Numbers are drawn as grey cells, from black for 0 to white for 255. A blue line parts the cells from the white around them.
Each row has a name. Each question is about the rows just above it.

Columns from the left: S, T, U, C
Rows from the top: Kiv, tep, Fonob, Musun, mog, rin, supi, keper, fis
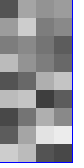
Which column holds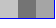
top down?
T
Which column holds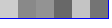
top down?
T

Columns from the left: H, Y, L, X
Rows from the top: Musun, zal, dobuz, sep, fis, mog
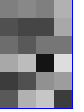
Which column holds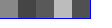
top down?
Y
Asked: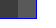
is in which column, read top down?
H
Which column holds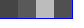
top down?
Y
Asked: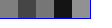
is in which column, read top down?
L

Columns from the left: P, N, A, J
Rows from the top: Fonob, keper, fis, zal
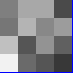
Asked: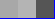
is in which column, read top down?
N
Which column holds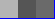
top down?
N
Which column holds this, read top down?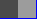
J

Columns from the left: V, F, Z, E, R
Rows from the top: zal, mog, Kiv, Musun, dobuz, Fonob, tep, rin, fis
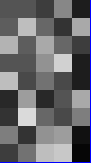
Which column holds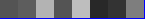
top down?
V
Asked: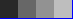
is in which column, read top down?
Z
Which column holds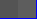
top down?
V
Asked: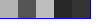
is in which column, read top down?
V
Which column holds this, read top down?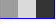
F

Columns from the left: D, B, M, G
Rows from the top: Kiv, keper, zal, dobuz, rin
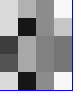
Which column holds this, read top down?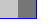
G
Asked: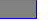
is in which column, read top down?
M

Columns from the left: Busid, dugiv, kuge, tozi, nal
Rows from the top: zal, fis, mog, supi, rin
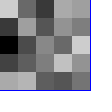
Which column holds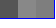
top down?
kuge
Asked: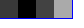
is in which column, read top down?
Busid
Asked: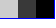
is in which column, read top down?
Busid

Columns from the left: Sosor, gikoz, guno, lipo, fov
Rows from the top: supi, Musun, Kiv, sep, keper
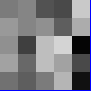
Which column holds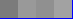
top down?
Sosor
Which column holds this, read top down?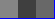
gikoz
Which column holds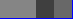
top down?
gikoz
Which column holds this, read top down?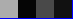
fov
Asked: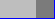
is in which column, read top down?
guno
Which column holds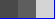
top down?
lipo
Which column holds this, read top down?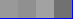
Sosor

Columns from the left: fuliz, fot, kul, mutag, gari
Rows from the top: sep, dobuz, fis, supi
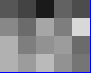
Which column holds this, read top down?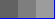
mutag
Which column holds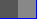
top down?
fuliz
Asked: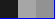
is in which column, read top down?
kul
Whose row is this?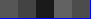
sep
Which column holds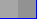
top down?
kul

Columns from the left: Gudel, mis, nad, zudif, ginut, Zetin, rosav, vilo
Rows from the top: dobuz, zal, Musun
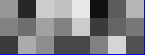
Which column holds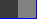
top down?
Zetin
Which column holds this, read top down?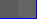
rosav

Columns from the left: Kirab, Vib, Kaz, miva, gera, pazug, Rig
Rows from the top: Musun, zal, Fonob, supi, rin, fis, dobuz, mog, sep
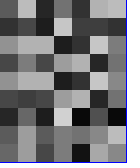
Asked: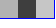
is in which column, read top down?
pazug
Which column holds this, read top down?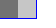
miva
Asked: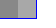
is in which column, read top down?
pazug
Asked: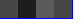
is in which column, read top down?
Kaz
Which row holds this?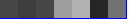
fis
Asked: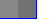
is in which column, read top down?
Rig
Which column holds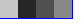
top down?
pazug

